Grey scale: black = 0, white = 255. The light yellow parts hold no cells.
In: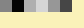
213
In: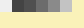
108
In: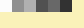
81
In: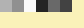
36
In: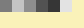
82
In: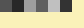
95
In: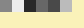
103
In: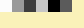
198
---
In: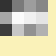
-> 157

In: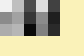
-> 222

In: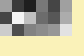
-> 69

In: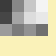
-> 199

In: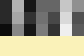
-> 198

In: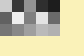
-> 47
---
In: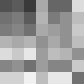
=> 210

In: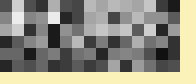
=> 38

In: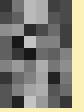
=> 85

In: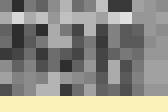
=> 78

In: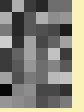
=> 150
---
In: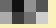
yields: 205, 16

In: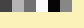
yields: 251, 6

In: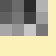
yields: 198, 43

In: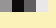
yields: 232, 12

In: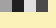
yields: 223, 32

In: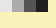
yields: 230, 31
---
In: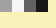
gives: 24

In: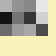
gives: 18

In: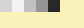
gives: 40

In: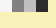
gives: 45

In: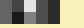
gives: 25

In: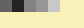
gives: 35

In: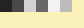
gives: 35

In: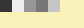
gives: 52
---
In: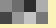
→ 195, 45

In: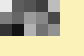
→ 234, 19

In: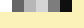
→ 255, 15

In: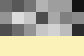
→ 220, 20

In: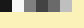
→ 247, 23

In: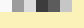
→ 249, 60

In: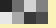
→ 231, 35

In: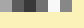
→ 248, 57
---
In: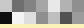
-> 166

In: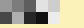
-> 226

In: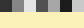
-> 81

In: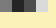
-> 218

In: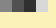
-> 215

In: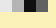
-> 97

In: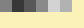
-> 138

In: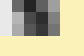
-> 95
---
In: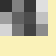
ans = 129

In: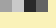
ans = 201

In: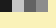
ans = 197

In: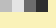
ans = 228

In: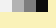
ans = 179

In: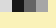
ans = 24
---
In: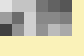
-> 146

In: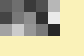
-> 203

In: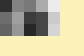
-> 150

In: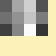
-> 134

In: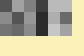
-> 106

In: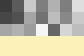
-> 177

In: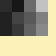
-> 56

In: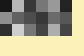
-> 206

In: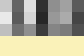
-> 112
